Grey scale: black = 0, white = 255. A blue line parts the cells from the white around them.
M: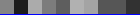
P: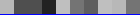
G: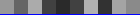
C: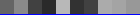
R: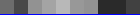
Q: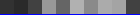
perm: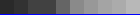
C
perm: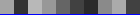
C

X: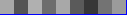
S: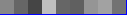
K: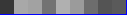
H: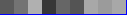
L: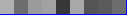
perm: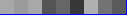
H
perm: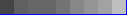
S
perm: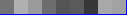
K
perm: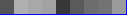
K
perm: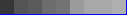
X
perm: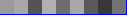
X
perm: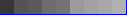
K

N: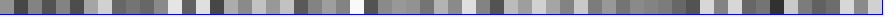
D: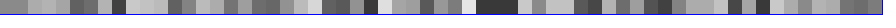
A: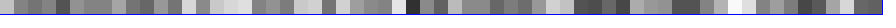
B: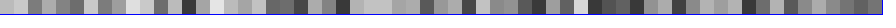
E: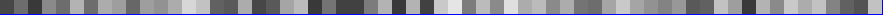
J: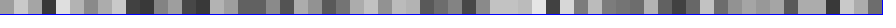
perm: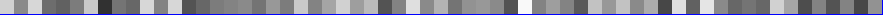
N
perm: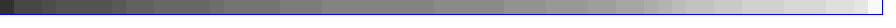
A
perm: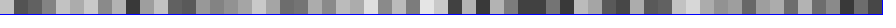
E
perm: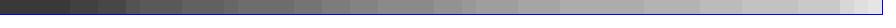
D
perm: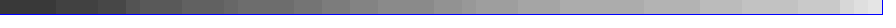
E

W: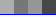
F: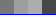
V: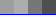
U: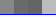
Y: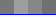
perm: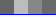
U
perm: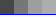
F
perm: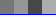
W
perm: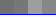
Y
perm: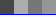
W
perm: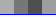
V

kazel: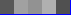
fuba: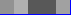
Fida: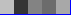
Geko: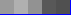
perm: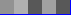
fuba
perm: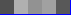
kazel
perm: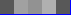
fuba
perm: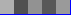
Geko
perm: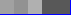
fuba
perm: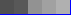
kazel
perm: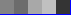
Fida

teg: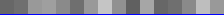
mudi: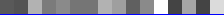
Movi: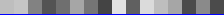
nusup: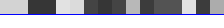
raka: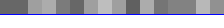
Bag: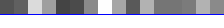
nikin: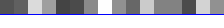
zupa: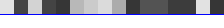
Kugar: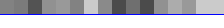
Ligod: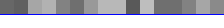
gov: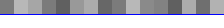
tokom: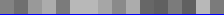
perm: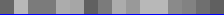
tokom
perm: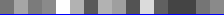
mudi
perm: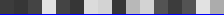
nusup
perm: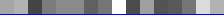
Bag
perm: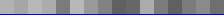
gov

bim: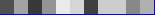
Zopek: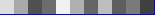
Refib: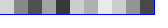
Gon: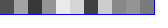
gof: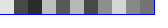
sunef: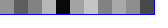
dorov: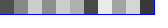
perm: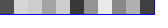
bim
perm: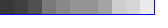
Gon
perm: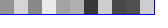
Refib

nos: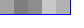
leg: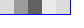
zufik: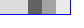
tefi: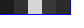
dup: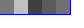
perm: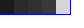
tefi
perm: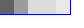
leg

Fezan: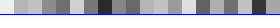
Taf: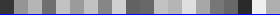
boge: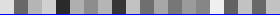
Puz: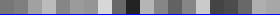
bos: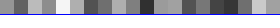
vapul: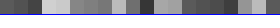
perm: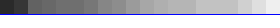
Fezan
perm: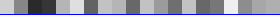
boge

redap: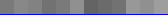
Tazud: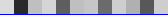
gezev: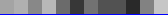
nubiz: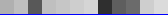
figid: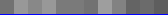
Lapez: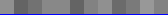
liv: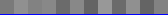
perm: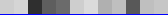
nubiz
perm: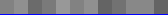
Lapez

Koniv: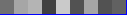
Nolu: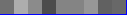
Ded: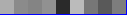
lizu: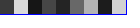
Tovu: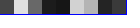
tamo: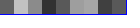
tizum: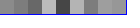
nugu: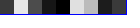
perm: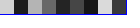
lizu
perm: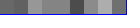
Nolu
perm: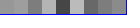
tizum
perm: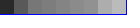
Ded
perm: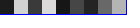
lizu
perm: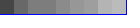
tizum
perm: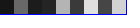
Tovu

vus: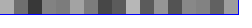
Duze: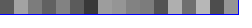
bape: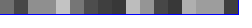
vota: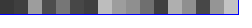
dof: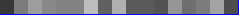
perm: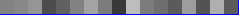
dof
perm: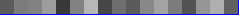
vus
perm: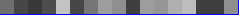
vota
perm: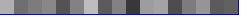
dof
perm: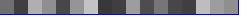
vota
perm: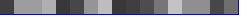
bape

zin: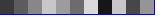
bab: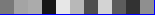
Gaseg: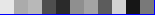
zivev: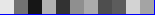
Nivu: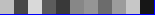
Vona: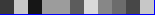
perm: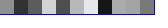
bab
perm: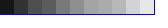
bab
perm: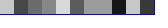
Vona
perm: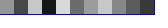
zin
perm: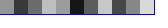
Nivu
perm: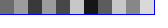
Vona
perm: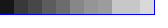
zin

